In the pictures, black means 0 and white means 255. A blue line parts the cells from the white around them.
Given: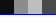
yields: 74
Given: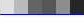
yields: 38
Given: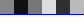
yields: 187
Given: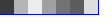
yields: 222
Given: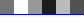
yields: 82
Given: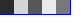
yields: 120
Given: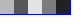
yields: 33
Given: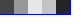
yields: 37
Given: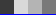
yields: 121
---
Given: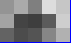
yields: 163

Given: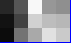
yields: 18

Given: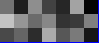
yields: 195

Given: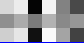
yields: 143

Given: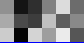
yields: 170

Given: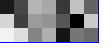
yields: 214

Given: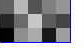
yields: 39
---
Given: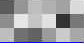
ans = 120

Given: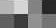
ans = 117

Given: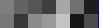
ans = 77

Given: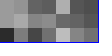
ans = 85

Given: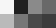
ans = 60

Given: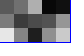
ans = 150
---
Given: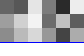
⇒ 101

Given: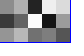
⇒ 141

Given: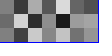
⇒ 128

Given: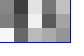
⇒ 135

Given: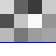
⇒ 215

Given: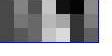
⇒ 72

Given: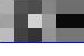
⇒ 175

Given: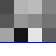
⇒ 74
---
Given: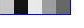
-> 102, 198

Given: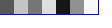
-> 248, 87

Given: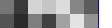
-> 92, 84

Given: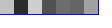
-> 161, 194

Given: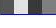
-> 127, 85

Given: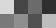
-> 47, 121

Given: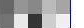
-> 165, 115

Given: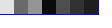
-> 30, 227

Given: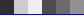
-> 146, 47

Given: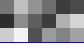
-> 75, 205
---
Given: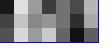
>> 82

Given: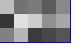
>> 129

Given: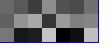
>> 119

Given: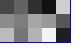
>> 187

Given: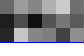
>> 38

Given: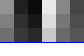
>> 111

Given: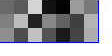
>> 142

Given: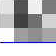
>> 254

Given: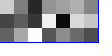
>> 99
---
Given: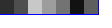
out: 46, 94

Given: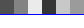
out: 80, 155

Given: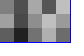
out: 128, 108

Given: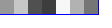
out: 152, 118

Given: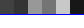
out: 65, 23

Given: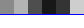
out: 138, 206

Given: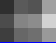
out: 47, 153

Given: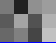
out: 122, 193

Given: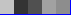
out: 196, 141
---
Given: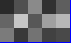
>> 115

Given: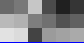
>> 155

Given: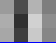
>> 62

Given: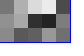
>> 96

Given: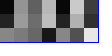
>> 135

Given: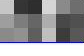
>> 191

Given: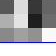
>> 160

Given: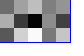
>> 250

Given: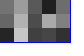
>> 64
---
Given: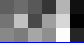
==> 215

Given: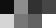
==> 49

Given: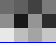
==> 149

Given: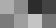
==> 44

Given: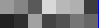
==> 176

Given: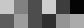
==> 61
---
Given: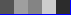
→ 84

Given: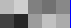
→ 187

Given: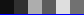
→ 16

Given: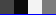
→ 68

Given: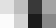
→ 225

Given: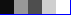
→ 13

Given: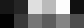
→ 23

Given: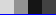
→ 217

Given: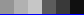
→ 149
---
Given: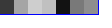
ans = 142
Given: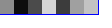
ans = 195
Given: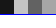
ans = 166
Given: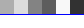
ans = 50
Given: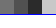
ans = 200
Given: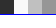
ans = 150
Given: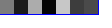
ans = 74
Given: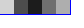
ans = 174
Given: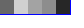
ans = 39
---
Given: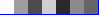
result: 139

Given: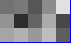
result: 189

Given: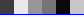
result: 9

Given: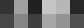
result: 147

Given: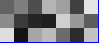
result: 44

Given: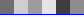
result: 62
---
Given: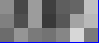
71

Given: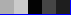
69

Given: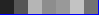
115

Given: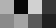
56

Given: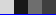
110

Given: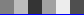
128

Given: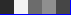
108

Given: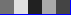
114

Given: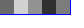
124
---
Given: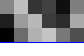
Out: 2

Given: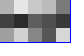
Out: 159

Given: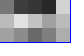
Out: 161

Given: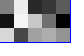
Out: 215

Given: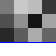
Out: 41

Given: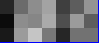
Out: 25
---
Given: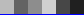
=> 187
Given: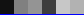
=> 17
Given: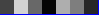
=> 67
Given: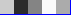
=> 204
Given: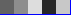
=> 98
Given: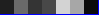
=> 31
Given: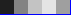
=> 31
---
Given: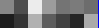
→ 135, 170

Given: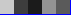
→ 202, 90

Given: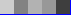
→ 205, 62

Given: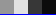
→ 150, 11

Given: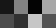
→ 22, 83

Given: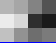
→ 181, 123

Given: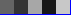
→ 100, 200

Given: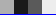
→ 175, 237
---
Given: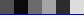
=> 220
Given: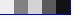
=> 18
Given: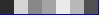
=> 80
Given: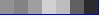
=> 43
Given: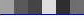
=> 110
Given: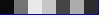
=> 44
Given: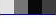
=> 62
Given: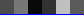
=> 90
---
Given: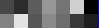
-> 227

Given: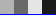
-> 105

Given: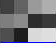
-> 29

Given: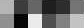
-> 6

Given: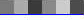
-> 171

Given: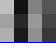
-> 25
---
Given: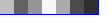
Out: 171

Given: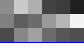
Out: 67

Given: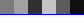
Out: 196

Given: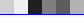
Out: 127

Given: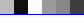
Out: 154

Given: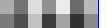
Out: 236
